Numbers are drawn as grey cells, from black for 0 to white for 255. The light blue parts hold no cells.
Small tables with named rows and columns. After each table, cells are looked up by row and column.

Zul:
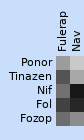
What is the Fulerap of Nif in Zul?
113
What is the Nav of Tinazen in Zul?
168
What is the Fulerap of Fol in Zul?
66
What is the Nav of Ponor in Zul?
201
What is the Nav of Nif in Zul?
23
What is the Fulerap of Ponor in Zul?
156
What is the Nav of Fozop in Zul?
140
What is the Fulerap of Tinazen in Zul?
84
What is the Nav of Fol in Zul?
38
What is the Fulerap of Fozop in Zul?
109
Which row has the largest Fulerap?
Ponor

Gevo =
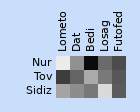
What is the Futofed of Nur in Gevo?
76
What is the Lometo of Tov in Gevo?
61
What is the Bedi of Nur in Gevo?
11
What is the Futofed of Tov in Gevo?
87
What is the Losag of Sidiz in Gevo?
218
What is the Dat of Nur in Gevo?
145
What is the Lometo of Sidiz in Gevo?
164
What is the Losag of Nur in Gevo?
106
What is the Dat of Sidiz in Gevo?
141
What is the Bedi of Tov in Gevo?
170
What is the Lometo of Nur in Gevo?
236
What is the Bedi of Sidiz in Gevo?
120
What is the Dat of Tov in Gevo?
100
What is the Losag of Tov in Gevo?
121
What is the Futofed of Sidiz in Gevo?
91

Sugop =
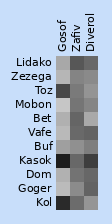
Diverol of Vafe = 99
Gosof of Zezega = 182
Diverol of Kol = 149
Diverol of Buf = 126
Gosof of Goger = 187
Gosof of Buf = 159
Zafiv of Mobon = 117
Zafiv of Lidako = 87
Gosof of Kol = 42
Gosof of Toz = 72
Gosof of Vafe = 185
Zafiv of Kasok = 104
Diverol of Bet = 169
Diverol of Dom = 103
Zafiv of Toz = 122
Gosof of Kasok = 29
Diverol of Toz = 148
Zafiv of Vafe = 105
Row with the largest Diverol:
Bet

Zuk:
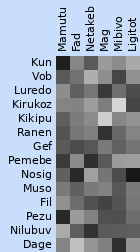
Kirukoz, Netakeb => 156
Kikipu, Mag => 206
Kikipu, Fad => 124
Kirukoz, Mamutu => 132
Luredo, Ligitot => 77
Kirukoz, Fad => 131
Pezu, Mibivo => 79
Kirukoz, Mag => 125
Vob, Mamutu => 90
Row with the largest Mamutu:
Nilubuv

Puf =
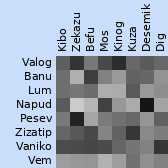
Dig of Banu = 147
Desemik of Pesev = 149
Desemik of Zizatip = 137
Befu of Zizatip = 73
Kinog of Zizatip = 98
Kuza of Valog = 104
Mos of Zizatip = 132
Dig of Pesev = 96
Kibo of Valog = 95
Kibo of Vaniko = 76
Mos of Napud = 66
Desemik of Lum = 153
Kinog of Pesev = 113
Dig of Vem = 129
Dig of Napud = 163
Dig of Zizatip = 125
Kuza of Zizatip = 54

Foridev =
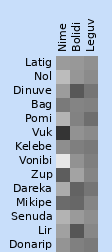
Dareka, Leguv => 117
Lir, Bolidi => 86
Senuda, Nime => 179
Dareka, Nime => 172
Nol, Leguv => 139
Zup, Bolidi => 163
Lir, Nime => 161
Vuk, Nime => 52
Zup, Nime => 93

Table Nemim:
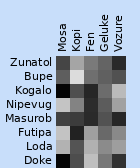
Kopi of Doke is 77
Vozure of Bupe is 81
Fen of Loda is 177
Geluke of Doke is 120
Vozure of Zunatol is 42
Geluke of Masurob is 82
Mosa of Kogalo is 5
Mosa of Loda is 178
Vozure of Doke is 49
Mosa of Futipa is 195
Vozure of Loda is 158
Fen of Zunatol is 122
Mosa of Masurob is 65
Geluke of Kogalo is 108
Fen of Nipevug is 44
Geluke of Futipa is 105
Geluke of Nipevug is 92
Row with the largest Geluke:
Loda

